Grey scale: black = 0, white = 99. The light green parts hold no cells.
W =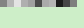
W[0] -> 51
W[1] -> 71
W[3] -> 68

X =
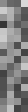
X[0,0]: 54
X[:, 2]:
[38, 52, 44, 34, 59, 65, 31, 62, 29, 51, 58, 48, 26, 30, 57, 26]
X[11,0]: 31
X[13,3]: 34
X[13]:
[33, 66, 30, 34]
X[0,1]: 40
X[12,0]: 31
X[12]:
[31, 48, 26, 68]
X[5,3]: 34
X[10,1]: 45
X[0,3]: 84
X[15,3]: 32
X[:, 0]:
[54, 79, 58, 21, 77, 79, 66, 35, 63, 56, 26, 31, 31, 33, 47, 55]
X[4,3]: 31
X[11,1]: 59

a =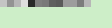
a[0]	76
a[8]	35
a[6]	47
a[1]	57

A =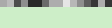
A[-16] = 66
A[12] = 36
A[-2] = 67
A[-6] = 71
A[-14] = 30
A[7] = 67

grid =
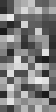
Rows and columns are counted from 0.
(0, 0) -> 21
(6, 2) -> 48
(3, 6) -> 28
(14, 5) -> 62
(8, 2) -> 87
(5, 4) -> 50
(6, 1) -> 42
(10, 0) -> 28
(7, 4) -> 39
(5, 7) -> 20
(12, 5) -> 42
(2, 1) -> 91
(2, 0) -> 77
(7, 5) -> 35
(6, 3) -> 19
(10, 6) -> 17
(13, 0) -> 17
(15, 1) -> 22
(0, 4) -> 77
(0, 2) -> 61
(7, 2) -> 57
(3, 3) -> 83
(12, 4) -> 30
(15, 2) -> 48
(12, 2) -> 57
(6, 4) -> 26
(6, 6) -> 60
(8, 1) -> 37
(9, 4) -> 38
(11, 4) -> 79
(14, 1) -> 88
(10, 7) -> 49
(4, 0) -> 10
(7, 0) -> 50
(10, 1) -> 86
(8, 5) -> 18
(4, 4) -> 35

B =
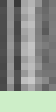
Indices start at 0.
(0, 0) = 28
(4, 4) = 70
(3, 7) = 48
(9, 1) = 59
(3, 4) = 74
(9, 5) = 58
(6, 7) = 45
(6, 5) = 52
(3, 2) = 28
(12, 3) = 56
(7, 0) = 31
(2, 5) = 50
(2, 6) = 43
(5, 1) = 57
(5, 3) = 60
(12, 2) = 27
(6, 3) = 69
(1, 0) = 31
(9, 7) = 44
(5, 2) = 30
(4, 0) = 30
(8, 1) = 56
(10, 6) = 46
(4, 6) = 35
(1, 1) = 56
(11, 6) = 53
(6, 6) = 48
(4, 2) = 28
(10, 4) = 71

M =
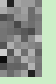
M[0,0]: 73
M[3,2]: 28
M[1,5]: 60
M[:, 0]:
[73, 66, 30, 47, 45, 45, 33, 80, 5, 29, 53]
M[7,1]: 33
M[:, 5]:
[46, 60, 46, 49, 49, 75, 48, 38, 47, 45, 49]
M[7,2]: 70
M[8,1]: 50
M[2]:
[30, 37, 57, 59, 42, 46]
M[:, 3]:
[60, 62, 59, 48, 34, 37, 58, 43, 67, 41, 63]
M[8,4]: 57
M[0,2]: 65
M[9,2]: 38
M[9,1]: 39
